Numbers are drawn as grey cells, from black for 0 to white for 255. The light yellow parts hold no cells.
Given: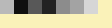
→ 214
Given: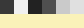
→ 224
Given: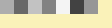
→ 150
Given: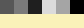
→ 1
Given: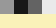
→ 234
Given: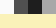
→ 168
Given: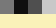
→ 200
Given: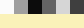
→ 63
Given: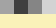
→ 211
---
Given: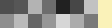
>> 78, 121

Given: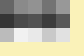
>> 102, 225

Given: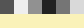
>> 84, 217

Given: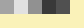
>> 163, 80

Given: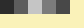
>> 44, 72

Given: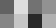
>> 98, 176
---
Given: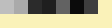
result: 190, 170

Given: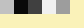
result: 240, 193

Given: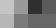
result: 197, 183

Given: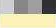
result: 206, 159

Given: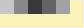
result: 198, 162

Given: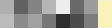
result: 237, 188

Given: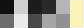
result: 235, 208

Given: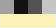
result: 197, 161

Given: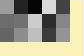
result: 217, 205

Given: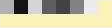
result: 236, 213
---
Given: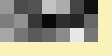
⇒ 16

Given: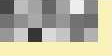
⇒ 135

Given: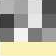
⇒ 76

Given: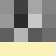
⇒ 131

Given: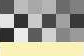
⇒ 128

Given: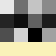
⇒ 138

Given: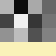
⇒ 103

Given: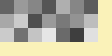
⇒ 92
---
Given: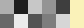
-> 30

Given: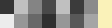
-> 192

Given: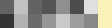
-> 193

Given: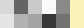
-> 101

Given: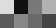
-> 17

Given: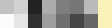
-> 209

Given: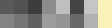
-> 82

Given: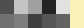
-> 196

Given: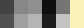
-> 135
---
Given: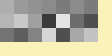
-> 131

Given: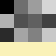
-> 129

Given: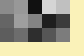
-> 46

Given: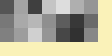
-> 208

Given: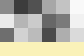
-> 187

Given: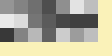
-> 184

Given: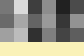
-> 48
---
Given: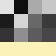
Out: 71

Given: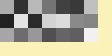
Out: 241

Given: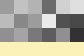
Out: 50

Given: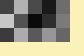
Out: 102

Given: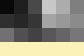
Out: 119

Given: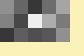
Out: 144
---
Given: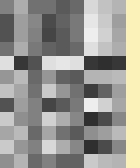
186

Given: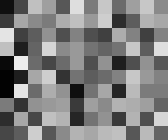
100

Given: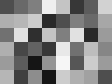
134

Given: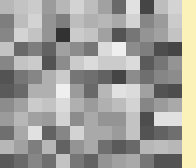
111

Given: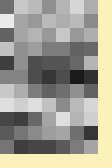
207
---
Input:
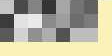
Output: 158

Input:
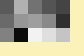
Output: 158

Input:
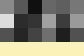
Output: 161

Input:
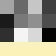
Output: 121

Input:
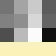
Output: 142

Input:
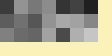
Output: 168
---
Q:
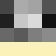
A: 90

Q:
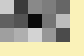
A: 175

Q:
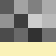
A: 105

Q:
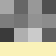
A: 175

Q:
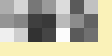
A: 206

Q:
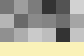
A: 173

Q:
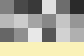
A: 143

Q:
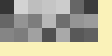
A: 125

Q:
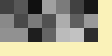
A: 145

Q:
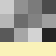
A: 166
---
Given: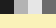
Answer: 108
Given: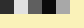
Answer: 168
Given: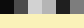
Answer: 125
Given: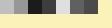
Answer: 74
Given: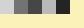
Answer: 36
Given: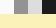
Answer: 28
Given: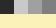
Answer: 127
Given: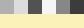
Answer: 60
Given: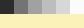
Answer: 251
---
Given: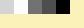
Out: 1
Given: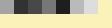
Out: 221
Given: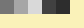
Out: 45
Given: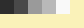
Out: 249
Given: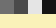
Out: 21
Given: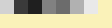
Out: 233
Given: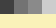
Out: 205
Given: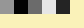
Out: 36
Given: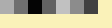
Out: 65
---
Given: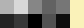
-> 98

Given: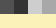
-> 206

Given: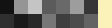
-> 157

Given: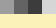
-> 60

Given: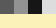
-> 22

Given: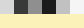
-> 193
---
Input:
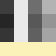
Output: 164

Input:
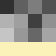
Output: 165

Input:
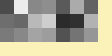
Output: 150

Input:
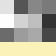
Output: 71

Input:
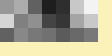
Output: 120

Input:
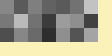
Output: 164

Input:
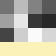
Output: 214
